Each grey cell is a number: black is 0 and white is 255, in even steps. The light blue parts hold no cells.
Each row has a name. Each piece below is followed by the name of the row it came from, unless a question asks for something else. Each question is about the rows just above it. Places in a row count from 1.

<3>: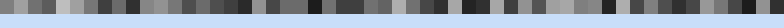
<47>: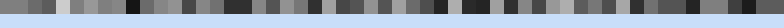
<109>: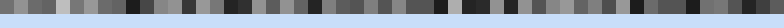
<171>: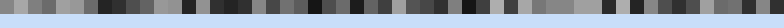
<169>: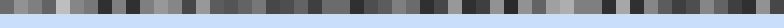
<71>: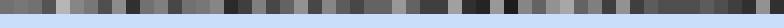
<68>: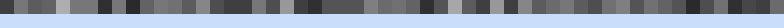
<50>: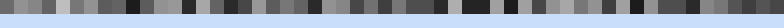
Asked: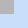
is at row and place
<71>, 5
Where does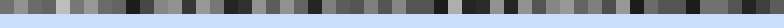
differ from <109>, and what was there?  52, [119]
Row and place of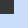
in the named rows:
<109>, 14
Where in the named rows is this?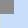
<71>, 9
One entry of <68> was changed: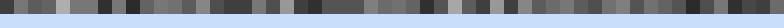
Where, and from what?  52, [113]

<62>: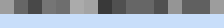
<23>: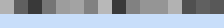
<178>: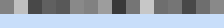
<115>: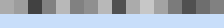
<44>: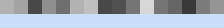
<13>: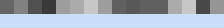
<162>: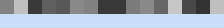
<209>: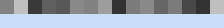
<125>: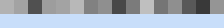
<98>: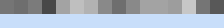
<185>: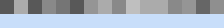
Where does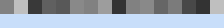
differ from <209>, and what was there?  10, [123]
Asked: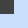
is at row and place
<115>, 3

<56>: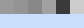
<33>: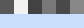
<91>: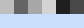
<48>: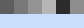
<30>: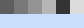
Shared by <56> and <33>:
[135]
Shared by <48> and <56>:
[147]
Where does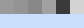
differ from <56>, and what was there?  6, [204]
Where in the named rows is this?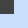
<33>, 3
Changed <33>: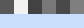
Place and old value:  6, [135]

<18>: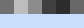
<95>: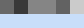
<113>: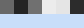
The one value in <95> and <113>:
[104]
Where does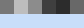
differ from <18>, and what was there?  1, [112]
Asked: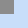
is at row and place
<18>, 3
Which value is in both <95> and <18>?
[104]

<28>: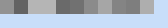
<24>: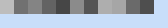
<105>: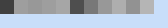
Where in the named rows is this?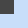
<24>, 5
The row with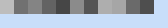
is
<24>
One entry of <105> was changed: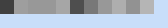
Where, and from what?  4, [158]

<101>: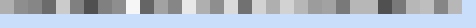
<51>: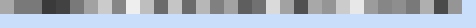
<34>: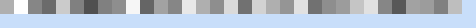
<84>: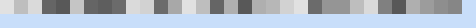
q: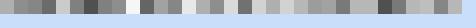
<101>
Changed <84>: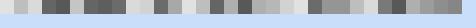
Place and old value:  28, [128]
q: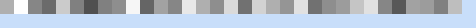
<34>
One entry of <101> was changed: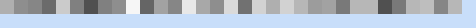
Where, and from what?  15, [175]

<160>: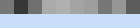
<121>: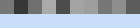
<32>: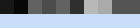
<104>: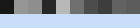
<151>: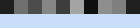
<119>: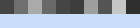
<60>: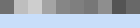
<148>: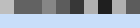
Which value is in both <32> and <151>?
[76]
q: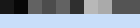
<32>

